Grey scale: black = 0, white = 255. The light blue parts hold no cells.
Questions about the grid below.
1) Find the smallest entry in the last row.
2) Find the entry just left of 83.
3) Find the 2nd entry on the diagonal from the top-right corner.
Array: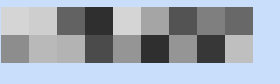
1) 47
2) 165
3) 55

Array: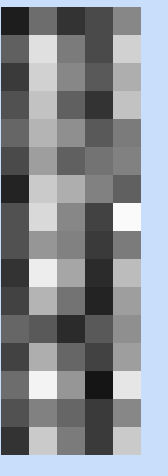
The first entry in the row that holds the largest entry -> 81
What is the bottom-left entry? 51
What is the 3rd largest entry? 237
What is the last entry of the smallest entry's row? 230
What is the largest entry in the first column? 109
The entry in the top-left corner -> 29
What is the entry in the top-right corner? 135
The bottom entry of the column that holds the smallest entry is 58
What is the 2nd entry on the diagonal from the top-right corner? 74
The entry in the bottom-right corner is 202
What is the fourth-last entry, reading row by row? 202
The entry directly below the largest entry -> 123
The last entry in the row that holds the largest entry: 250
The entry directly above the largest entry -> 96
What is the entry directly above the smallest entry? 66
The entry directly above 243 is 174
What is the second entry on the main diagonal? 224
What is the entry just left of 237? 51

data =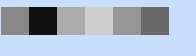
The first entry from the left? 136
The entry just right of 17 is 171
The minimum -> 17

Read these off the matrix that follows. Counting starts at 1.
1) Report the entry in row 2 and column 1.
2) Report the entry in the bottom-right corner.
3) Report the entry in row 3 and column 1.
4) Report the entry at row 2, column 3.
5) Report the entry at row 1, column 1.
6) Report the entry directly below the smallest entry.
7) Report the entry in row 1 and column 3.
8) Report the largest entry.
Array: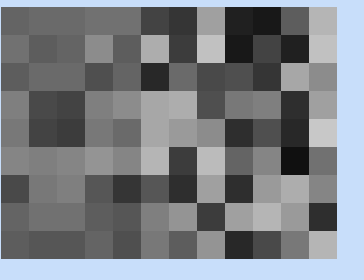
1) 113
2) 181
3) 93
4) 100
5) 100
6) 173
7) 106
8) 200

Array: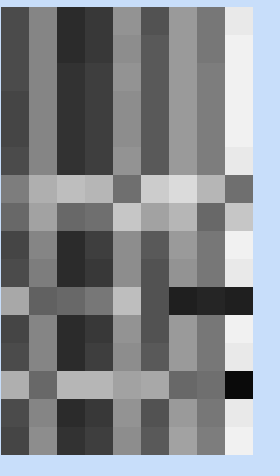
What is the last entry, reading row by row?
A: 241
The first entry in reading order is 75
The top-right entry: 233
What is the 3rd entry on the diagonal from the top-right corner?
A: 154
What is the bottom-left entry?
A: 69
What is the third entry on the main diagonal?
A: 50
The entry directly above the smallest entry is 233
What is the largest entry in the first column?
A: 175
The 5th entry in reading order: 147
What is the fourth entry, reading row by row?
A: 56
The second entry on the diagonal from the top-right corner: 119
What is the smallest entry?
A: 10

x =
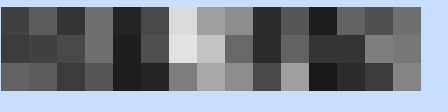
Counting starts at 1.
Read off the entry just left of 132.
59
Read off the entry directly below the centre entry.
168
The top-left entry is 65
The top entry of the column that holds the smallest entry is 30
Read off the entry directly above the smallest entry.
52
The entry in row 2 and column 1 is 59
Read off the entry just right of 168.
140
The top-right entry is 112
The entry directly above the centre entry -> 160
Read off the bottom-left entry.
98
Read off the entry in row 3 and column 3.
59
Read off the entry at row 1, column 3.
52
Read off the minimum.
23

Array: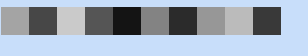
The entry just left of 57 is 187
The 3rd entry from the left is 202
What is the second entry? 71

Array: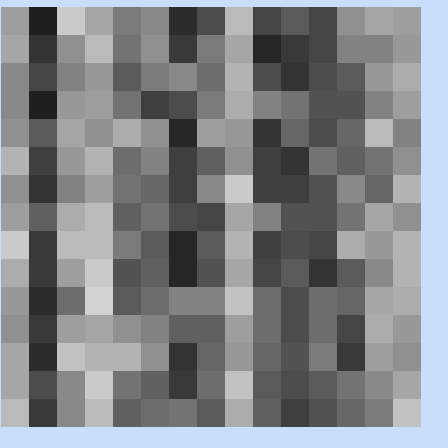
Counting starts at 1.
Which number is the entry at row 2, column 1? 166
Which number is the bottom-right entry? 194
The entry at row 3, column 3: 130
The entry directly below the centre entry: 90
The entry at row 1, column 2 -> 31
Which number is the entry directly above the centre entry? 137
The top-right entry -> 158
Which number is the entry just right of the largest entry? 90
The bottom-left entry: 186
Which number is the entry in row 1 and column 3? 202
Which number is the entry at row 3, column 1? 137
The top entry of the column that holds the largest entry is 166
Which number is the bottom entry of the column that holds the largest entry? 186
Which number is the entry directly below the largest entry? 166
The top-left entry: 158

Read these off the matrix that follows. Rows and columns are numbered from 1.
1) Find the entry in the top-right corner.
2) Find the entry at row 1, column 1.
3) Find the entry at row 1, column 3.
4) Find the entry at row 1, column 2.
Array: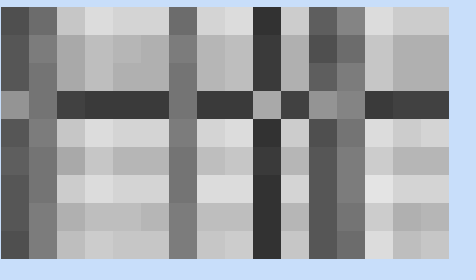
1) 204
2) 79
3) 198
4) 108

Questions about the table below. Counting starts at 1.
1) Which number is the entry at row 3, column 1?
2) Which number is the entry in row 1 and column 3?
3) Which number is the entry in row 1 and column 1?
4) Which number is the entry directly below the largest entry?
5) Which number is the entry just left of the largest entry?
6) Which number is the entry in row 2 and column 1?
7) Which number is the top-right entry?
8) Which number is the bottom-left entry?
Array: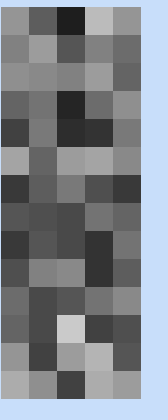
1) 143
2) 30
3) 149
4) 156
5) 73
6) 129
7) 149
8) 172

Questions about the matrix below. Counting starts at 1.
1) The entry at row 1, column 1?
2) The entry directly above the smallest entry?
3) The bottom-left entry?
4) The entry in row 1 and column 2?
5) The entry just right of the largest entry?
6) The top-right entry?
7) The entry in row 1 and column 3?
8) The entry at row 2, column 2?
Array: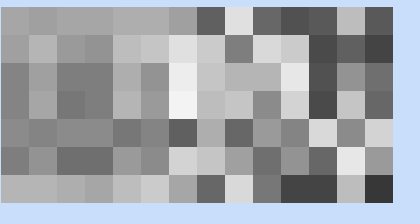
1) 166
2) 154
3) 181
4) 160
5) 189
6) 89
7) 166
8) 181

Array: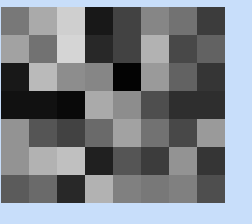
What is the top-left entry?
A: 120
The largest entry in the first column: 162
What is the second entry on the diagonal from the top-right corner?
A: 72
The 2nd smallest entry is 9
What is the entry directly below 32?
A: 178
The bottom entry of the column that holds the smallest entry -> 128
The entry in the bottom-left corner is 91
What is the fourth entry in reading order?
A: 24
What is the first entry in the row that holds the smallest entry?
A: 24
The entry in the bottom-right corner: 78
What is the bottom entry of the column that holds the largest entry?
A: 40
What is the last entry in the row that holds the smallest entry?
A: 53
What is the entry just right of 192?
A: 32
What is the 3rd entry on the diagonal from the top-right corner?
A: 154
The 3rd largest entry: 192
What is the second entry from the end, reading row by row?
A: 128
